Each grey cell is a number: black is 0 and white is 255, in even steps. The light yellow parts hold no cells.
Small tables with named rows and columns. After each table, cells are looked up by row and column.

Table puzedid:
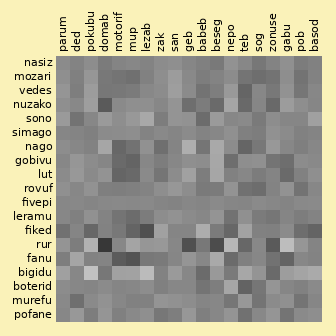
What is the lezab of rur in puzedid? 150
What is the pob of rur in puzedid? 150
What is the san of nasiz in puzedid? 143
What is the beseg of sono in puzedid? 154
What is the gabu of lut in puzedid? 106
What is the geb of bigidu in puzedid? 135
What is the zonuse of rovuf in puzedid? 131
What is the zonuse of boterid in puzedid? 149
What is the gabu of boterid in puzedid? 134
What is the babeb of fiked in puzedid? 173
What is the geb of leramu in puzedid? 139
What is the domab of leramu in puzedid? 131
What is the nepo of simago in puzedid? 144
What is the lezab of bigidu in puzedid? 187
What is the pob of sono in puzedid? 134
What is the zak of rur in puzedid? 152
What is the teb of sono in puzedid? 138
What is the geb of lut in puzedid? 161
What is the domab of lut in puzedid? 147
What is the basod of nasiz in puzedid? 129

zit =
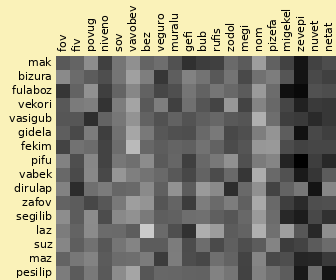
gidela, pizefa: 148
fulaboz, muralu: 79
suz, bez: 92
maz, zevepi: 37
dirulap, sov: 102
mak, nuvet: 66

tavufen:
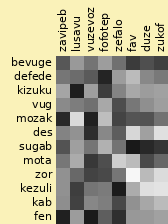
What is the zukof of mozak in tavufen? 114
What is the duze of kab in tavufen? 167
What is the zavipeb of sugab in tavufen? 83
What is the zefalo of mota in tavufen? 206
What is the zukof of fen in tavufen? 161
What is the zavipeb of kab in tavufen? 142
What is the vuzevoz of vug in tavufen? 112
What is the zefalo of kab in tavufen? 72
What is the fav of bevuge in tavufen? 59

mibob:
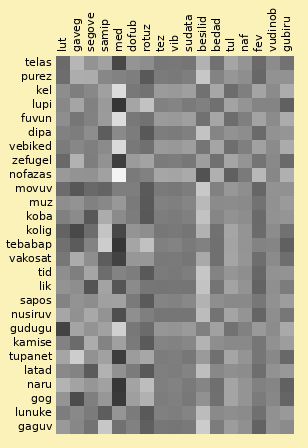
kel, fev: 164
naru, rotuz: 189
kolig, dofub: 148
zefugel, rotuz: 163
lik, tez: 117
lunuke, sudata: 132
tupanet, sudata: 119
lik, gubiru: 124
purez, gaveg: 173
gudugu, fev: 153
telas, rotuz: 141
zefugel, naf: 148
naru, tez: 127
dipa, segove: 141
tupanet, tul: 165

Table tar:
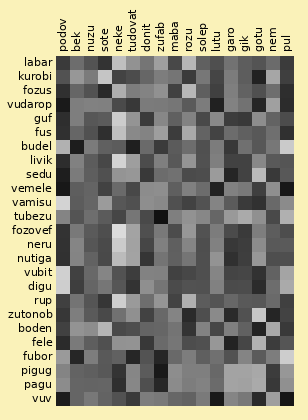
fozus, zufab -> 145
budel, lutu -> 124
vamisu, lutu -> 132
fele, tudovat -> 147
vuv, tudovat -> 58
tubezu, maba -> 127
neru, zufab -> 128
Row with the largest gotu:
zutonob

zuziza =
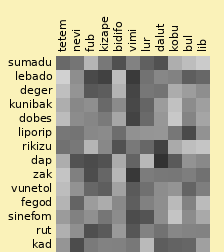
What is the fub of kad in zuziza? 122
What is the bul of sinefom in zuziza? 140
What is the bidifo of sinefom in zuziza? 140
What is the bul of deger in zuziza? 157
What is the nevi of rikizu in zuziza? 120
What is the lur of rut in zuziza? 130
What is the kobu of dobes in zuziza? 200
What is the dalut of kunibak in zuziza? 156
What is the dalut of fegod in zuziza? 142
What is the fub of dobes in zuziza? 134
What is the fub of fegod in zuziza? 156
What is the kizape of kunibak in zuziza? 105
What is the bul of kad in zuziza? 102
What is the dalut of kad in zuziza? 93
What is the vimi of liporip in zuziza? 145
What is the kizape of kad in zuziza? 130
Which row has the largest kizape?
fegod

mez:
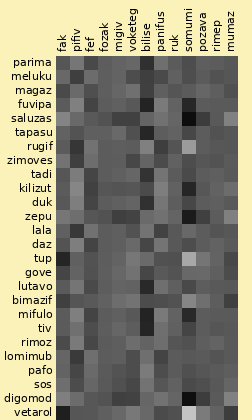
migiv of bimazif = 109
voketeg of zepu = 67
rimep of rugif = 87
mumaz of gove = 76
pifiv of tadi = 124
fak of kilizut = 91
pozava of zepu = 64
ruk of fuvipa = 98
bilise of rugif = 128
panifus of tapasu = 93
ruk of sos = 97
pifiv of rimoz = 122
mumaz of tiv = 88
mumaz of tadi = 89
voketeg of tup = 119
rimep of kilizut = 98
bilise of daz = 70
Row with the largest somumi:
vetarol

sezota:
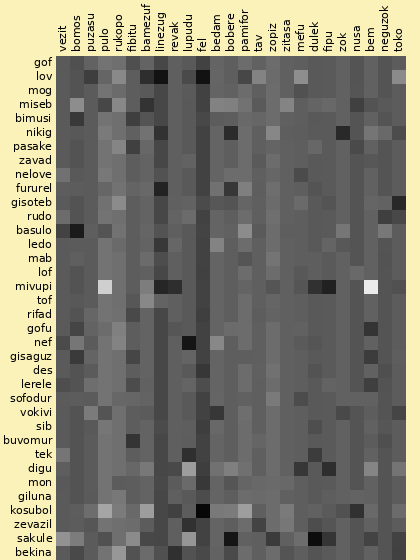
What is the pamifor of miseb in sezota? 114
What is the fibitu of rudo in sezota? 93
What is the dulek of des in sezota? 83
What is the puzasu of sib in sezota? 89
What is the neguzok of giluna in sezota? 84
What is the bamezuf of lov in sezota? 46
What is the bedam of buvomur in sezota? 100
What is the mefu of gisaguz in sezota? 94
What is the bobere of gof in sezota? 94
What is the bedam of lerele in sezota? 100
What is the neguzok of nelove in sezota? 84
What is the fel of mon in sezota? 56
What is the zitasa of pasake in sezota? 96
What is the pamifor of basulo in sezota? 140
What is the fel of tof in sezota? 66
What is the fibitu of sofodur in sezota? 102

